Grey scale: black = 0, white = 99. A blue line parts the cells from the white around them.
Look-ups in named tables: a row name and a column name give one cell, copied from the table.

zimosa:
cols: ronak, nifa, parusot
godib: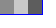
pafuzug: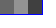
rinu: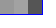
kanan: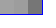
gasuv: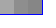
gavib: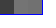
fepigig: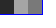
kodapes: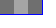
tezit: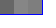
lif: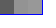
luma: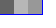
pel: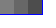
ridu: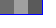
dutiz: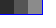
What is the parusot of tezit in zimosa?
49
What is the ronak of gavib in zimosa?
24
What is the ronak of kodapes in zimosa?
44
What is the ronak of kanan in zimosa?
63
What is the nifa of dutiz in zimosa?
33
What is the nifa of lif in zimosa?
57
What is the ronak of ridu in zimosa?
42
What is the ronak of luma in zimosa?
39
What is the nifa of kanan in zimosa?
61
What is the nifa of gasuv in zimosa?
55
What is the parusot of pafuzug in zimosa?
25
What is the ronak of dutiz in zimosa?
17
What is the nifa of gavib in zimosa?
45
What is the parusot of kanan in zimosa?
46
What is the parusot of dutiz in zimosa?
54
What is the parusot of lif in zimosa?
59
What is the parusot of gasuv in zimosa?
52
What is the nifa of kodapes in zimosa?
64
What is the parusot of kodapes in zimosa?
43

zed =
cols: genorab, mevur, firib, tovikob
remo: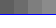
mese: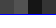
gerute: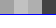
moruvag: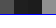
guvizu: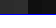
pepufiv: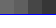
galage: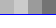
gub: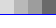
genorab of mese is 26
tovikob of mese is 20
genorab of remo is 37
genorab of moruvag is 31
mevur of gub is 72
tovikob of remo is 54
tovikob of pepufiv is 21
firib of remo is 49
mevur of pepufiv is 37
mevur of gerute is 75
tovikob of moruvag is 56
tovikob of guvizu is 7
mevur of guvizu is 18
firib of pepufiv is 27
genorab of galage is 71
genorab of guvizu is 17
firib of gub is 61
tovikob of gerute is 26
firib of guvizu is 6
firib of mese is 8

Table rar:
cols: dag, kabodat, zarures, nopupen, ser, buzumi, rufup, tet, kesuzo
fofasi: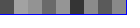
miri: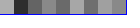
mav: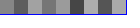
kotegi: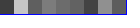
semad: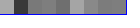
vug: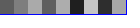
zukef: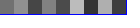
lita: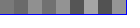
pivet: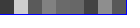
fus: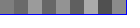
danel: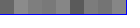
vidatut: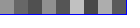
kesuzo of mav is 66
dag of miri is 68
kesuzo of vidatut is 35
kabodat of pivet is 80
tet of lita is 32
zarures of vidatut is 31
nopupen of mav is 46
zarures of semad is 47
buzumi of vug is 12
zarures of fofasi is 57
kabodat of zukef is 56
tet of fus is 31
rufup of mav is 67
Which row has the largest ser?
vug

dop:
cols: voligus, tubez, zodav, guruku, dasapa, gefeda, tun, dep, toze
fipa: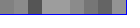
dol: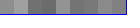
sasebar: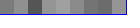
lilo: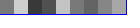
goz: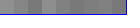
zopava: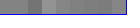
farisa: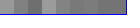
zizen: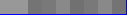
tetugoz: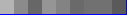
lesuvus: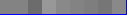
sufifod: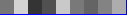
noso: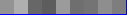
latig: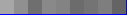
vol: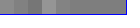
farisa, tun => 48
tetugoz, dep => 44
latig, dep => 49
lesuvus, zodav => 42
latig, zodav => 43
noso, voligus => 57
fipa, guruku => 61
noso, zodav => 40
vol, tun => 49
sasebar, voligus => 48
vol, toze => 49
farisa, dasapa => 51
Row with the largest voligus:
tetugoz

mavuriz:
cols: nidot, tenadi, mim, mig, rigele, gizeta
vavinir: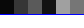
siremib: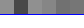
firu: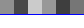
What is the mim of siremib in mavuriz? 56
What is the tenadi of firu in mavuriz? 28
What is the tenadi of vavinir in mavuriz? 21
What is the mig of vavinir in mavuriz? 7
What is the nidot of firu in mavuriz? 56
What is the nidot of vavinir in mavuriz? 3
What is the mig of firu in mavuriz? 59

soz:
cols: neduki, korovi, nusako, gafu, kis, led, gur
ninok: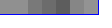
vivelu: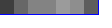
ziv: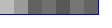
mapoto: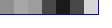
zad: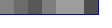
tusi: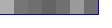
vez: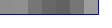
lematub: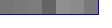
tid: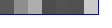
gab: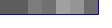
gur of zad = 30
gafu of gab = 44
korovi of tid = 55
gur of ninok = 57
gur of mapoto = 83
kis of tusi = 44

